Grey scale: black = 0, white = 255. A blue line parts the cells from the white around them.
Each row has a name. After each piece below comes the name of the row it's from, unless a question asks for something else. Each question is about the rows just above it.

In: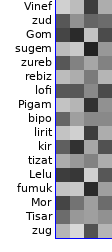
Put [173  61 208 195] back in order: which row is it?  lirit
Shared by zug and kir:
[81]

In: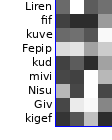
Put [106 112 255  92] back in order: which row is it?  Liren
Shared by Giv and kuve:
[249]
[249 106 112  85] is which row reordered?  kuve
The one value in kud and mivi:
[65]
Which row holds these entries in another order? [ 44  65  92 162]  kud
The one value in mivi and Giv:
[71]
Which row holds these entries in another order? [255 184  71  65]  mivi

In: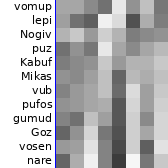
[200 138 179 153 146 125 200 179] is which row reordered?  Kabuf
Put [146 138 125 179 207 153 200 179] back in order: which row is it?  Nogiv
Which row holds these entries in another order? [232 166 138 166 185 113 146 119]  puz
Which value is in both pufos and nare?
[173]
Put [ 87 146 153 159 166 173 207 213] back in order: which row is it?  pufos
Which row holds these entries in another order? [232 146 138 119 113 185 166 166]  puz

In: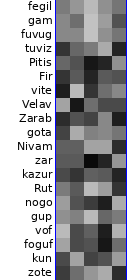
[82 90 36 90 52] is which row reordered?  Fir
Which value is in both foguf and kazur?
[74]
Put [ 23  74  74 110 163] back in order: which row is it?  Velav

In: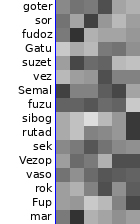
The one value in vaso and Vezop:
[107]
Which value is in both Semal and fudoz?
[164]

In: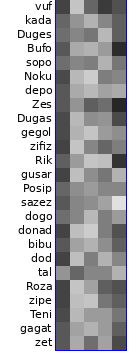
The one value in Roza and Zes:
[95]
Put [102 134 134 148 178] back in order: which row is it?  tal
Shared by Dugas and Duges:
[184]
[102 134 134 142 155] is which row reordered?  Posip
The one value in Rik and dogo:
[155]
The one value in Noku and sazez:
[134]

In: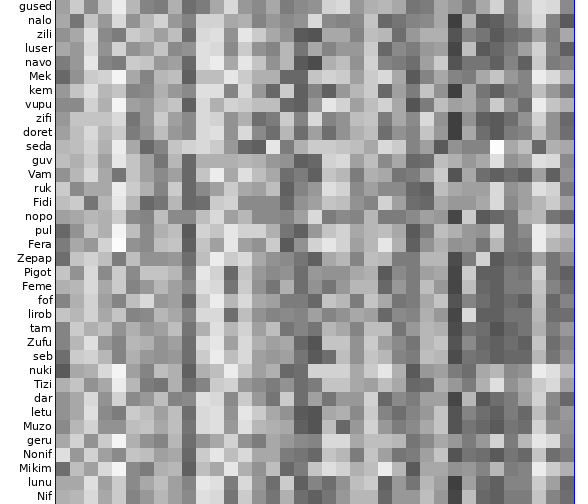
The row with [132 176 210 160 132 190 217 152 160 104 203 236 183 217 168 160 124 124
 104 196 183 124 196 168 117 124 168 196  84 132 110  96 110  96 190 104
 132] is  fof
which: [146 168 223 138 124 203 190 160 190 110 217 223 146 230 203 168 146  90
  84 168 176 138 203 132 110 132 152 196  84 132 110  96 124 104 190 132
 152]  letu
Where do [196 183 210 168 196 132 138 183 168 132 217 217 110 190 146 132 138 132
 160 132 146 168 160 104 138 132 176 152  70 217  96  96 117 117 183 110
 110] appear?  lirob
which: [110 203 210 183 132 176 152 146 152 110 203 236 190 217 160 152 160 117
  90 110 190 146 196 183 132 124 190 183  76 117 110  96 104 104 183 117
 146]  seb
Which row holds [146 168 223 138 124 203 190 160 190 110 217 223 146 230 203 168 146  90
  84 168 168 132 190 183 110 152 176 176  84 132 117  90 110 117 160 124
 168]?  zili
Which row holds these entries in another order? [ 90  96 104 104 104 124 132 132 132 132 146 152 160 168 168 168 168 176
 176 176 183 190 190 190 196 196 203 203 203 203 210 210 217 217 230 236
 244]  Mek

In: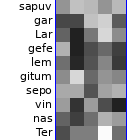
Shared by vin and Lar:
[33]
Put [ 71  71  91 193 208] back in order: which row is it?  gar
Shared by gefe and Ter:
[77]

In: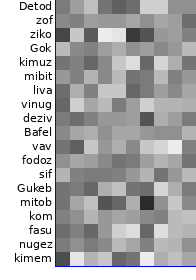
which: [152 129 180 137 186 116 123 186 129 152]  mibit
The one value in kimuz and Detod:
[116]
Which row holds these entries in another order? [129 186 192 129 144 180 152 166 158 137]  kom
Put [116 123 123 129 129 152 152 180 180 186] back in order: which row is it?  sif
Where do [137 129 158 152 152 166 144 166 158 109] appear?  zof

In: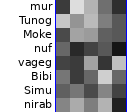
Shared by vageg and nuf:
[67]
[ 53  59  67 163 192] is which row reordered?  vageg

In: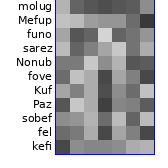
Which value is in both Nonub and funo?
[86]
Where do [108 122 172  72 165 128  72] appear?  fel

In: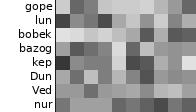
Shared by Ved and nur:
[160]
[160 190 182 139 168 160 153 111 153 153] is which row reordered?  Ved
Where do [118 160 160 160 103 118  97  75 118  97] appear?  nur
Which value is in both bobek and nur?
[97]
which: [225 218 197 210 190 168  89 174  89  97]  bobek
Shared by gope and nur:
[103]
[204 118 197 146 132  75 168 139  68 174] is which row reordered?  lun

